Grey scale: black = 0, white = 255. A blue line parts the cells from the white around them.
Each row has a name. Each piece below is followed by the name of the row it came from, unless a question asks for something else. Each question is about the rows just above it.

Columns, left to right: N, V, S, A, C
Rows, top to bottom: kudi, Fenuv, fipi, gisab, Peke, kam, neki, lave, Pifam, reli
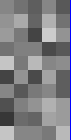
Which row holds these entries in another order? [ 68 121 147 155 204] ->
fipi
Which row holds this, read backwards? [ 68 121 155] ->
fipi
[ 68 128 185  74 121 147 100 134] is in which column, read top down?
S
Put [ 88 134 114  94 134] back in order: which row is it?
kudi
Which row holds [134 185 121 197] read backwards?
Peke
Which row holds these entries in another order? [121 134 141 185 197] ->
Peke

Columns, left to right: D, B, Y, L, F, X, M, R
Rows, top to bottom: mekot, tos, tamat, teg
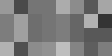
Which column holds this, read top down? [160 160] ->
B
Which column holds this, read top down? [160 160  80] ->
B
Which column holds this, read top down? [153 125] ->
D
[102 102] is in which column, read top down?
X

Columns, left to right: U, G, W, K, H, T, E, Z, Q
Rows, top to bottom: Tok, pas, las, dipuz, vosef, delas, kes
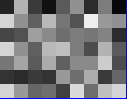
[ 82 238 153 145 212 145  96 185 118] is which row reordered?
pas
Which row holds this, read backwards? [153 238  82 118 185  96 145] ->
pas
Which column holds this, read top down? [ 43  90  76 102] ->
Q
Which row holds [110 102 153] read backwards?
kes
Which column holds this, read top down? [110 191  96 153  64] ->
H

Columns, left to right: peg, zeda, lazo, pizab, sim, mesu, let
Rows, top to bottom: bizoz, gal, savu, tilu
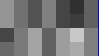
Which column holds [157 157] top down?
sim
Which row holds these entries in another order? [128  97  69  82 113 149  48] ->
bizoz
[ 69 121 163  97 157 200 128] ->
savu
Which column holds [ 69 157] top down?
sim
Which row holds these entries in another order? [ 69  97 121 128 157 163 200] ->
savu

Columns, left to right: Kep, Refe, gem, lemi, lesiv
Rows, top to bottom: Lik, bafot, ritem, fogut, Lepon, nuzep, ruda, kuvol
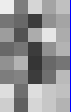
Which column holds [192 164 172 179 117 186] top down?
lesiv
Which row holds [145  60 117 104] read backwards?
fogut
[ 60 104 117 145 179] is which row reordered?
fogut
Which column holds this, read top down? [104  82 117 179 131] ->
Refe
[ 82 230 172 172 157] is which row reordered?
ritem

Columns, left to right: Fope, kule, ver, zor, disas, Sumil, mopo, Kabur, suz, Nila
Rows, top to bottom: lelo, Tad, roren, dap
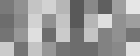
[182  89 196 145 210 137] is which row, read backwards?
Tad
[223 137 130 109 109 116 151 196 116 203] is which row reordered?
dap

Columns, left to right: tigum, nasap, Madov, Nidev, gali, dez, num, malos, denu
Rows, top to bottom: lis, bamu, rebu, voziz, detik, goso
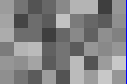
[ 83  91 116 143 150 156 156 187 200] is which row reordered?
goso
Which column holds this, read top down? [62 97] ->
Nidev

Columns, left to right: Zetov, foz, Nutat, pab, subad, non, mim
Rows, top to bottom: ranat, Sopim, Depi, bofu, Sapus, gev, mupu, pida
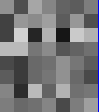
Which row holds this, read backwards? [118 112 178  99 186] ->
mupu
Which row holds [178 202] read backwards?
Depi
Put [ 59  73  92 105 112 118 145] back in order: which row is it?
Sapus

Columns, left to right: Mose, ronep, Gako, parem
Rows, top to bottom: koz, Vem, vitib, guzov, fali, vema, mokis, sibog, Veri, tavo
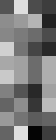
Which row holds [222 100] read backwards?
tavo
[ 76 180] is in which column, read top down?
Gako

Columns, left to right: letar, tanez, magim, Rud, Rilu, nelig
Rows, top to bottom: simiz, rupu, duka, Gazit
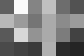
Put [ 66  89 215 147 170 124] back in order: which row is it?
duka
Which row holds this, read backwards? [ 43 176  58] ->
Gazit

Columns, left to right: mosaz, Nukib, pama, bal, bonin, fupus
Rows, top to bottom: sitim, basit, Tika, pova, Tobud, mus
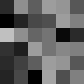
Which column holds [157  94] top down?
pama
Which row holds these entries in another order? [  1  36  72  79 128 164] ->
mus
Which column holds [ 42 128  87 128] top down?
fupus
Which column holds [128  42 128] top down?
fupus

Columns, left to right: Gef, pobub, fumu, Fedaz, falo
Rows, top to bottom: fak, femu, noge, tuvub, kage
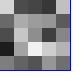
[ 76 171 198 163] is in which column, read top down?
pobub
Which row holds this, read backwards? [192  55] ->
fak
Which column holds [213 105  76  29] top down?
Gef

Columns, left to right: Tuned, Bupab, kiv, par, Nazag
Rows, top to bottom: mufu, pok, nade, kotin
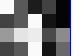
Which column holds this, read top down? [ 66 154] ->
Tuned
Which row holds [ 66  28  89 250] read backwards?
mufu
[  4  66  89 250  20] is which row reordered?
pok
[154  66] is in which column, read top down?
Tuned

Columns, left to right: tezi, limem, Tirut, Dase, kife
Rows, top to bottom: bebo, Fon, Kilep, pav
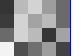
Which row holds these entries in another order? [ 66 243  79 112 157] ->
pav
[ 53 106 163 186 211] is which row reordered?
Kilep
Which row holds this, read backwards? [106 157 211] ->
bebo
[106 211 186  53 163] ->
Kilep
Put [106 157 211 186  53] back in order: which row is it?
bebo
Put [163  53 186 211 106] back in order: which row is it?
Kilep

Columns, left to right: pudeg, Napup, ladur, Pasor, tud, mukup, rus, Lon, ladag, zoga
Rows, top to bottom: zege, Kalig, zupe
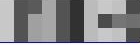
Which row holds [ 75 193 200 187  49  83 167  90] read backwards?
zege
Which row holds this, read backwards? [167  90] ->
zege
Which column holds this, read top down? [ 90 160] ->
ladur
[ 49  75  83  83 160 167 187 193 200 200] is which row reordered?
zupe
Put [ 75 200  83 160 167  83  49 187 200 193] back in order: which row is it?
zupe

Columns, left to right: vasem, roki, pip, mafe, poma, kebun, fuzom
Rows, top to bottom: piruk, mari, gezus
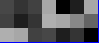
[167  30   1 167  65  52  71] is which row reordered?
piruk
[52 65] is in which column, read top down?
pip
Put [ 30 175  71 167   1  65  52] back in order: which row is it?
gezus
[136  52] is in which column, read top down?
kebun

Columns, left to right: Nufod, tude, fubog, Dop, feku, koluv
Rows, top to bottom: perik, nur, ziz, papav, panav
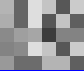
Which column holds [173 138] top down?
Nufod
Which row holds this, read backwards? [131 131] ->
ziz
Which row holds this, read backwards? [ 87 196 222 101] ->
perik
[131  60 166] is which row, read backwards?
ziz
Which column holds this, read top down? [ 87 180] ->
feku

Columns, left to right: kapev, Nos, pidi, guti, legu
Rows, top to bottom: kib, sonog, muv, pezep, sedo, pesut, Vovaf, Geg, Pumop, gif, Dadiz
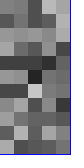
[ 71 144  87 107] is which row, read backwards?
pezep
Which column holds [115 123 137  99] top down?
guti
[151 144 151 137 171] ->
muv
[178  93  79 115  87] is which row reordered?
sonog
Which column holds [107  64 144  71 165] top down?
Nos

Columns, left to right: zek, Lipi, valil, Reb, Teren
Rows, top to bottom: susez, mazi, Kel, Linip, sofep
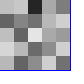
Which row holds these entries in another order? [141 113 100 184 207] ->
sofep
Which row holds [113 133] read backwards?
mazi
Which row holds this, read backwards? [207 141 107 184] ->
Linip
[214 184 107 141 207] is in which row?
Linip
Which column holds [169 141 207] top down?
Reb

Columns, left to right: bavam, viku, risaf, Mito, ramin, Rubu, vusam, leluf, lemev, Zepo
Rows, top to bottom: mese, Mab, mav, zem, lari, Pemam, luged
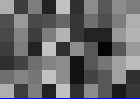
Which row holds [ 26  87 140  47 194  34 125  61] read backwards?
luged
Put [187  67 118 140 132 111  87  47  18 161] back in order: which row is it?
lari

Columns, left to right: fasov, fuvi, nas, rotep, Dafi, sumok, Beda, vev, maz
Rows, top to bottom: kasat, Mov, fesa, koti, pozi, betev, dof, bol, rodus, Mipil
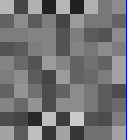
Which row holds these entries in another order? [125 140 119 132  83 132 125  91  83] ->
koti
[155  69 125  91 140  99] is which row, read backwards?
Mov

